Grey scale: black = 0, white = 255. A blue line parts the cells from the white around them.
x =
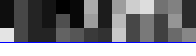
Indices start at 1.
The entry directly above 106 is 149
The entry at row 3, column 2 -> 71
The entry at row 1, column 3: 36
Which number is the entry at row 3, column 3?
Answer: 36
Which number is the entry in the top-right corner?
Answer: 43
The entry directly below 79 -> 99
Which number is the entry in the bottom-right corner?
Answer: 135
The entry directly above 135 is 43
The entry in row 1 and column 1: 14
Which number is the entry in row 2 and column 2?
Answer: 71
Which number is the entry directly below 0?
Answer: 79
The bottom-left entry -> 228
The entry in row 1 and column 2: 71

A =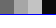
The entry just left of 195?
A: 166
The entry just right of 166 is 195

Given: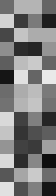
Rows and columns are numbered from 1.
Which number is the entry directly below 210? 71
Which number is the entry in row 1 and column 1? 108
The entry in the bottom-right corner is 21
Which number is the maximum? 233
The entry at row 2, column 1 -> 210
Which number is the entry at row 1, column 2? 180
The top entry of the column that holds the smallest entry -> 101
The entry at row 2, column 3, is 122
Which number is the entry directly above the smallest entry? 160
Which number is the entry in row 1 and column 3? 180
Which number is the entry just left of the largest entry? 101
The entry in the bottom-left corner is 225
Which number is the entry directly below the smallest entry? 108

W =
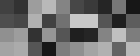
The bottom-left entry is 164
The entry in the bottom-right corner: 185
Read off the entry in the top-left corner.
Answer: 65
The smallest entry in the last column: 23
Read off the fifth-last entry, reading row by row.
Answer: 144
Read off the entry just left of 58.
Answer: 71

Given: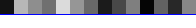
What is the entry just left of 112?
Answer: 142
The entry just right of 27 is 72

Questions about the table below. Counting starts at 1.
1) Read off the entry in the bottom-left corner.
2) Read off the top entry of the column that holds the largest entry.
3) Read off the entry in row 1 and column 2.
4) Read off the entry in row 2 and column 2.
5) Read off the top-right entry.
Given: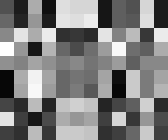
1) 63
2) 81
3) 28
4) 36
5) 28
